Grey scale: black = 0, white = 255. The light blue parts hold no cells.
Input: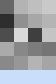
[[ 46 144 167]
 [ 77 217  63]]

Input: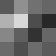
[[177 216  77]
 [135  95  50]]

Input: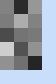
[[124 173 130]
 [ 75 116 121]]

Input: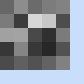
[[123  60 215]
 [161 163  73]]

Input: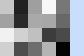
[[161  42 169]
 [241 209 192]]

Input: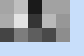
[[171 227  53]
 [ 68 125  94]]

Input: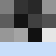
[[ 92  19  64]
 [151 164  17]]

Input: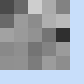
[[105 155 140]
 [162 154 146]]
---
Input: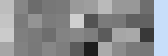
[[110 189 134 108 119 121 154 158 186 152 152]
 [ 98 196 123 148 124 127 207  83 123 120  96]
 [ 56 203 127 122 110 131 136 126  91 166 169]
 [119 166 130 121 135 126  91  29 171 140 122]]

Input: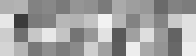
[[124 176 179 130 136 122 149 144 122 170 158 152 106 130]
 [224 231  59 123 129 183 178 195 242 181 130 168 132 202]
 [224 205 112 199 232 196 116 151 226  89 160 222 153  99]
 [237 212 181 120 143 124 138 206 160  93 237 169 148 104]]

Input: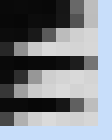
[[189   9  10   9   8  22 104]
 [188   8   7  12  11  23  83]
 [214  12  11  25  90 188 208]
 [215  39 144 202 217 214 212]
 [116   9   7   9   9  13  29]
 [212  11  46 151 206 212 217]
 [215  55 159 202 211 218 211]
 [189  10  10   7   8  22  96]
 [214  71 176 208 218 212 209]]

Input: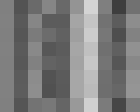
[[113 128  83 106 134 105 148 212 127  62]
 [141 129  89 134  92  92 165 196 114  92]
 [130 128  86 123 108  97 159 204 119  78]
 [145 129  90 137  87  92 166 192 112  96]
 [136 128  88 129  99  95 163 199 116  86]
 [147 129  92 140  83  91 167 189 111  99]
 [149 129  93 142  81  90 167 186 110 103]
 [123 128  85 115 120 101 153 208 123  70]]

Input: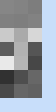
[[125 134 131]
 [130 128 126]
 [215 202 170]
 [ 85  92 178]
 [ 71 233 181]
 [103  49  78]
 [ 97  73 102]]

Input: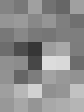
[[160 132 120 160 114 102]
 [112 149 154 136 149 127]
 [126 120 136 121 118 126]
 [125 109  77  54 158 169]
 [108 144 140  71 220 217]
 [146 146 102 125 163 152]
 [194 159 183 210 144 149]
 [181 152 167 149 168 173]]
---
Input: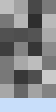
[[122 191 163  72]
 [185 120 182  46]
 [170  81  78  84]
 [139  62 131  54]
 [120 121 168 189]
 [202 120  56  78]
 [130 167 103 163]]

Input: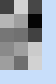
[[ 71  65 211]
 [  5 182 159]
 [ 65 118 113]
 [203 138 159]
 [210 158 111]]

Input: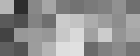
[[111 183  45 136 166 122 114 122 128 145]
 [171  90  79 131 111 203 195 172 157 141]
 [165  67 152 156 151 200 217 161 204 149]
 [116  95  84 157 181 222 224 106 128 139]]

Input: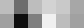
[[167 189 109 189 211 201]
 [161 160  14 127 240 189]]

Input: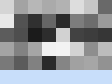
[[105 213 163 183 170 178 221 198]
 [155 232  82  48 102  42 125 109]
 [ 54  92  78  27  45 210  66  61]
 [188 164 130 166 241 243 211 142]
 [146 121  91 129  42 133 161 166]]

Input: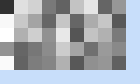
[[151  49 224 210 121  98 195 229 101]
 [ 88 248 200 164 102 198 102 172 198]
 [122 255 176 207 145 232  85 195 177]
 [137 146 102 119 140 204 164 112 154]
 [ 96 250  99 125 133 177  88 144 150]]
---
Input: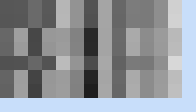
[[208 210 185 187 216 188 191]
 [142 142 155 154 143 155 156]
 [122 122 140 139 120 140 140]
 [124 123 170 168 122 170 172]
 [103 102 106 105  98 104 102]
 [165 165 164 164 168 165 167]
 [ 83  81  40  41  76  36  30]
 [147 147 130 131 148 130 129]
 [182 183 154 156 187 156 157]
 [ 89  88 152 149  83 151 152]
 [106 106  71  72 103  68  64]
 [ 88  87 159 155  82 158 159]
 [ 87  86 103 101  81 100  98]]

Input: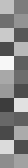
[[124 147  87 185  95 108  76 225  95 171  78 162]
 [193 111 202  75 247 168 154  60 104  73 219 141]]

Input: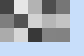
[[118 195 130]
 [ 78 182 131]
 [179 210  56]
 [230  83 214]
 [ 67 126 171]]

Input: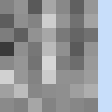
[[150 163 113 147 153 157 174 129]
 [ 96 113 101  90 109 144 159 135]
 [136 149 121 144 127 145 143 143]
 [167 206 167 186 214 203 141 131]
 [ 89 131 146 119 115 131 135 166]
 [147 143  95 143 150 151 188 130]
 [130  93 125  58 137 209 160 138]]

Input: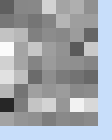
[[144 157 101 201 133 104 140 216 138]
 [175 158 156  90 143 115 137 242 133]
 [164 181 136 146 144 123 156 150 137]
 [210 132 140 158 155 142 149 211 125]
 [136 117 128 199 132 107 160 196 144]
 [135 128 184 164 165 190 116 125 148]
 [ 95 119 195 251 209 225 182  38 163]]

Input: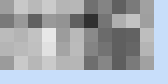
[[161 159 190 181 161]
 [122 195  98 102 122]
 [ 96 175  95  95  94]
 [132 117 107 115 134]
 [112  48 138 132 110]
 [183  96 185 187 182]
 [181 147 156 164 181]
 [203 153 232 225 202]
 [185  96 194 192 183]
 [200 153 180 186 201]
 [158 121 187 181 155]]

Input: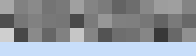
[[132 104 144]
 [159 122 104]
 [157 100  56]
 [136 119 134]
 [109 127 113]
 [ 99 128 110]
 [123 151  83]
 [132 123 133]
 [160  73 198]
 [121 118 129]
 [116 120 102]
 [138 129 138]
 [129 119  71]
 [168  78 207]]

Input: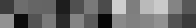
[[ 87  59]
 [132  83]
 [202 145]
 [186 134]
 [126 128]
 [206 138]
 [ 75   7]
 [121  90]
 [ 80 132]
 [ 29  42]
 [100 122]
 [101  83]
 [109  12]
 [ 60 146]]

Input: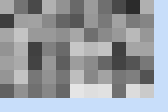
[[176 133 151 164 120  83 202]
 [ 43 122 185 165  84 127 220]
 [ 73 162 153  64  67 119 112]
 [111 121 138 195 102 163 225]
 [155 151 111 185 139 136 222]
 [105  86 167 199 157 190 229]
 [146 101 143 106  94 118 103]
 [177 137 153 128 151 146 135]
 [ 73 162 153  64  67 119 112]
 [115 160 196 177 170 195 145]
 [172  62 166 147 160 149  97]]
